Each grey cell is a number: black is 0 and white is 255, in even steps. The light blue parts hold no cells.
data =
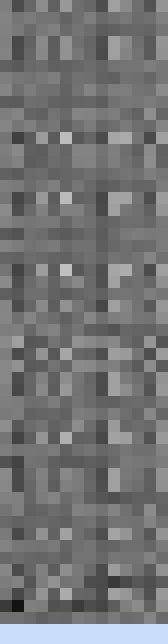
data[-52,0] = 126
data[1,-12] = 123
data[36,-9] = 175
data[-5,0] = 134
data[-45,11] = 115
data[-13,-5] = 159
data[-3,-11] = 148
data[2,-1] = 117
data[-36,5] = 186
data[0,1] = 76
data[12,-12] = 95
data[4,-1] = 145
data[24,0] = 95
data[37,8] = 103
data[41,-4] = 91
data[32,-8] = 114
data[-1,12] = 132
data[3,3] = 138
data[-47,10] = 117
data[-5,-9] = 142
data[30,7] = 136
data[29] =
[126, 75, 95, 147, 89, 166, 104, 100, 78, 158, 154, 117, 78, 155]
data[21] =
[100, 98, 109, 106, 99, 98, 106, 111, 101, 115, 110, 116, 133, 113]
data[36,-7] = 99
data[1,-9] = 99
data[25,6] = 119
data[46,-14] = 103
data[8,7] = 102
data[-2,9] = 93
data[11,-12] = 91
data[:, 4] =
[96, 115, 128, 93, 94, 96, 126, 112, 99, 114, 118, 91, 111, 109, 98, 127, 93, 98, 120, 96, 122, 99, 93, 99, 98, 94, 109, 130, 115, 89, 114, 96, 93, 124, 103, 98, 90, 123, 95, 98, 94, 132, 108, 100, 98, 122, 105, 93, 145, 92, 81, 103]
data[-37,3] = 117
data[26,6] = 110
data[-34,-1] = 120
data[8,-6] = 94
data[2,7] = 109
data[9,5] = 105
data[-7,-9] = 101
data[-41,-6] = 76

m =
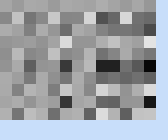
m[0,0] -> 166
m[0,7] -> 163
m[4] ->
[143, 185, 136, 142, 192, 137, 144, 180, 114, 133, 170, 137, 119]
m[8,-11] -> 148
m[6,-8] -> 118
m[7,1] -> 130
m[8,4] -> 158
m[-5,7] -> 185
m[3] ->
[149, 153, 157, 147, 163, 218, 149, 149, 174, 193, 168, 160, 227]
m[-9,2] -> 117
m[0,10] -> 155
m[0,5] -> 169
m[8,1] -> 172
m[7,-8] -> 198
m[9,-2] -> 194
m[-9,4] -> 200
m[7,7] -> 136
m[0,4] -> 155
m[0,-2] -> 167
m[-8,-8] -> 109
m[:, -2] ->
[167, 113, 110, 160, 137, 88, 112, 175, 150, 194]
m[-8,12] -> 75
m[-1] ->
[177, 117, 189, 177, 111, 172, 177, 98, 220, 179, 95, 194, 196]
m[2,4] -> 150
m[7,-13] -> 170
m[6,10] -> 102
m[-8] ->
[172, 162, 128, 172, 150, 109, 170, 162, 131, 117, 118, 110, 75]
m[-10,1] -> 155
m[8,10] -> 149
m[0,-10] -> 167
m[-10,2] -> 169

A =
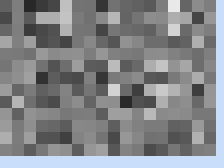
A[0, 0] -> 97
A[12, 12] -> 76
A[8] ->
[90, 181, 111, 86, 75, 128, 141, 100, 144, 142, 41, 81, 75, 175, 135, 142, 104, 150]
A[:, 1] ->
[126, 128, 126, 128, 121, 140, 143, 102, 181, 97, 122, 124, 122]
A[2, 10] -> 108
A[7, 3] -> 96
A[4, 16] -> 110
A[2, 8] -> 69
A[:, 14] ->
[233, 174, 211, 90, 129, 147, 121, 179, 135, 141, 97, 81, 118]
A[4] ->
[123, 121, 114, 153, 138, 143, 144, 125, 150, 128, 123, 120, 140, 141, 129, 121, 110, 127]
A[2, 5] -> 178
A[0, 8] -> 53
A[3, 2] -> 158
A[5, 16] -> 109
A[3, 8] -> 103
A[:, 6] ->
[115, 122, 117, 119, 144, 157, 74, 90, 141, 124, 136, 131, 93]
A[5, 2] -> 154
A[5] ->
[117, 140, 154, 114, 83, 110, 157, 92, 90, 187, 91, 105, 173, 195, 147, 166, 109, 135]
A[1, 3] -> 174
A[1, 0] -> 73
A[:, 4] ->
[70, 174, 81, 84, 138, 83, 93, 106, 75, 134, 103, 82, 149]
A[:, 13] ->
[125, 138, 124, 109, 141, 195, 84, 201, 175, 138, 123, 115, 89]
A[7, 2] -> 123
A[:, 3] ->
[58, 174, 72, 75, 153, 114, 50, 96, 86, 138, 107, 83, 120]
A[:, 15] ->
[101, 166, 106, 98, 121, 166, 139, 150, 142, 138, 100, 88, 98]
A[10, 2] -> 143
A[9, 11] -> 132
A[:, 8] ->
[53, 138, 69, 103, 150, 90, 54, 92, 144, 93, 128, 116, 160]

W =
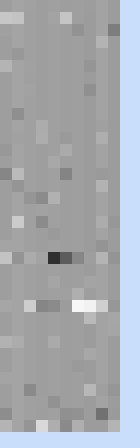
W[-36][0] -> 158
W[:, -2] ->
[163, 163, 163, 179, 163, 163, 163, 163, 163, 163, 160, 174, 163, 163, 154, 178, 163, 163, 172, 163, 148, 180, 163, 163, 163, 207, 163, 163, 163, 163, 163, 163, 159, 163, 113, 156]
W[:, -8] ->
[161, 160, 160, 160, 160, 161, 160, 162, 160, 160, 160, 160, 160, 160, 160, 160, 149, 160, 160, 160, 160, 171, 160, 160, 160, 205, 160, 160, 160, 160, 160, 160, 138, 160, 160, 149]
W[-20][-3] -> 156
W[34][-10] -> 141
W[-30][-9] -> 164
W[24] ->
[158, 164, 160, 158, 160, 160, 175, 158, 163, 156]
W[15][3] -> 158
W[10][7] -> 156
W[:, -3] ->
[157, 156, 156, 156, 156, 149, 156, 144, 156, 156, 156, 156, 156, 156, 156, 156, 156, 156, 156, 156, 156, 158, 156, 164, 158, 242, 185, 156, 156, 167, 156, 156, 183, 156, 156, 156]
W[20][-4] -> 159
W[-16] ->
[164, 164, 160, 158, 160, 158, 159, 156, 148, 156]
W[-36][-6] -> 160
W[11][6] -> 159
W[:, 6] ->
[159, 159, 146, 159, 159, 159, 159, 159, 159, 159, 159, 159, 159, 159, 159, 159, 159, 159, 159, 159, 159, 135, 159, 159, 175, 247, 159, 159, 159, 159, 154, 159, 159, 159, 146, 175]
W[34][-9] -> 164
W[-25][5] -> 154
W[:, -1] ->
[156, 156, 125, 156, 156, 156, 156, 156, 156, 156, 156, 156, 156, 156, 156, 156, 156, 156, 151, 156, 156, 148, 156, 156, 156, 151, 166, 165, 156, 156, 156, 156, 150, 156, 154, 180]
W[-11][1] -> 164
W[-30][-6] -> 160
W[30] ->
[158, 164, 160, 158, 160, 158, 154, 156, 163, 156]

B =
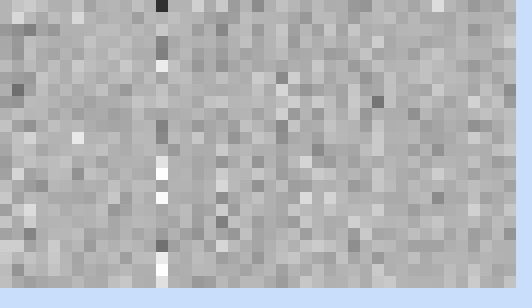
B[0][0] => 180
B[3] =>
[168, 153, 189, 181, 175, 174, 177, 194, 181, 180, 190, 177, 180, 133, 169, 180, 176, 179, 166, 177, 192, 167, 180, 193, 154, 186, 174, 184, 172, 184, 174, 205, 169, 177, 178, 166, 171, 174, 186, 174, 174, 186, 204]
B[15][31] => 198
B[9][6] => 159
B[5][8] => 183
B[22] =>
[187, 148, 186, 179, 195, 183, 167, 175, 169, 176, 184, 175, 175, 254, 172, 175, 184, 183, 173, 174, 164, 176, 183, 161, 180, 170, 189, 170, 179, 183, 173, 202, 175, 180, 172, 172, 174, 188, 179, 196, 182, 166, 172]
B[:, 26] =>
[185, 186, 161, 174, 176, 200, 190, 164, 202, 154, 173, 161, 138, 165, 202, 179, 178, 180, 181, 182, 203, 169, 189, 188]
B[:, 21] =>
[140, 181, 155, 167, 169, 168, 203, 192, 187, 164, 182, 196, 175, 149, 199, 146, 193, 180, 158, 165, 165, 152, 176, 184]
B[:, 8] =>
[179, 173, 188, 181, 178, 183, 171, 192, 172, 171, 167, 180, 192, 163, 185, 174, 181, 190, 185, 170, 184, 178, 169, 171]
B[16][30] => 179
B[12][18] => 202
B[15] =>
[189, 171, 157, 145, 183, 180, 172, 177, 174, 191, 177, 188, 187, 160, 179, 179, 173, 180, 215, 185, 176, 146, 175, 190, 158, 161, 179, 176, 181, 155, 165, 198, 187, 172, 185, 177, 182, 172, 182, 189, 182, 179, 163]
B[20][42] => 177
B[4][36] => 196
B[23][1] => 170
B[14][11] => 173
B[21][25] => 180
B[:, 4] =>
[176, 189, 152, 175, 165, 189, 185, 172, 179, 167, 191, 179, 177, 188, 188, 183, 170, 186, 180, 183, 203, 200, 195, 172]
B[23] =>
[190, 170, 159, 167, 172, 173, 184, 172, 171, 191, 199, 176, 174, 224, 178, 174, 153, 159, 184, 169, 184, 184, 171, 156, 174, 199, 188, 177, 178, 188, 173, 196, 201, 180, 178, 179, 178, 190, 175, 203, 176, 171, 194]
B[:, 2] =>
[203, 185, 128, 189, 192, 186, 153, 161, 186, 182, 146, 211, 188, 192, 163, 157, 184, 220, 204, 132, 163, 195, 186, 159]
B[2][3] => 164
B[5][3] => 173
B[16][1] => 162
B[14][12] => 169
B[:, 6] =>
[192, 216, 177, 177, 166, 201, 191, 171, 175, 159, 184, 233, 186, 171, 146, 172, 168, 181, 175, 189, 183, 165, 167, 184]
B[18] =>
[196, 171, 204, 178, 180, 181, 175, 178, 185, 167, 178, 184, 182, 172, 165, 186, 159, 184, 127, 192, 183, 158, 173, 165, 156, 198, 181, 171, 173, 208, 190, 184, 181, 183, 171, 187, 197, 179, 180, 186, 170, 187, 178]
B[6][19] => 178
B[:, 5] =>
[175, 179, 177, 174, 180, 174, 175, 185, 170, 178, 181, 179, 182, 195, 186, 180, 170, 173, 181, 183, 175, 182, 183, 173]
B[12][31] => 202
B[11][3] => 184
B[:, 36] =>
[221, 170, 178, 171, 196, 187, 179, 201, 180, 168, 165, 165, 146, 180, 205, 182, 139, 172, 197, 189, 163, 182, 174, 178]
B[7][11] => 179
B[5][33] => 181

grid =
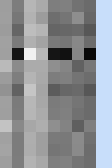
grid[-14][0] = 158
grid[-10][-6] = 240
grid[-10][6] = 134
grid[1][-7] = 119
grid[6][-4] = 125
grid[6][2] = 180
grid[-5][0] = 159
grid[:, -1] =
[107, 103, 87, 108, 8, 119, 109, 87, 107, 107, 127, 112, 108, 109]
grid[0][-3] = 128
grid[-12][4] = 101
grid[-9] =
[186, 139, 171, 171, 143, 133, 97, 119]
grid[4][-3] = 17
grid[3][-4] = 122
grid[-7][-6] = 197
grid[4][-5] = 183
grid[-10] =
[160, 19, 240, 183, 21, 17, 134, 8]
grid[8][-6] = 183
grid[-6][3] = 167
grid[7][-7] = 98
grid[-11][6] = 136
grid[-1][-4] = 126
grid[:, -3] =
[128, 117, 103, 118, 17, 133, 128, 103, 126, 128, 131, 121, 120, 129]
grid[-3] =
[161, 124, 174, 159, 122, 121, 139, 112]
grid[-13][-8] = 159
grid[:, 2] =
[182, 178, 189, 176, 240, 171, 180, 197, 183, 182, 167, 174, 173, 179]
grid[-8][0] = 156
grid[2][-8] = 156
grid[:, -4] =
[126, 110, 101, 122, 21, 143, 125, 92, 123, 125, 143, 122, 117, 126]
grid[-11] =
[161, 122, 176, 163, 122, 118, 136, 108]
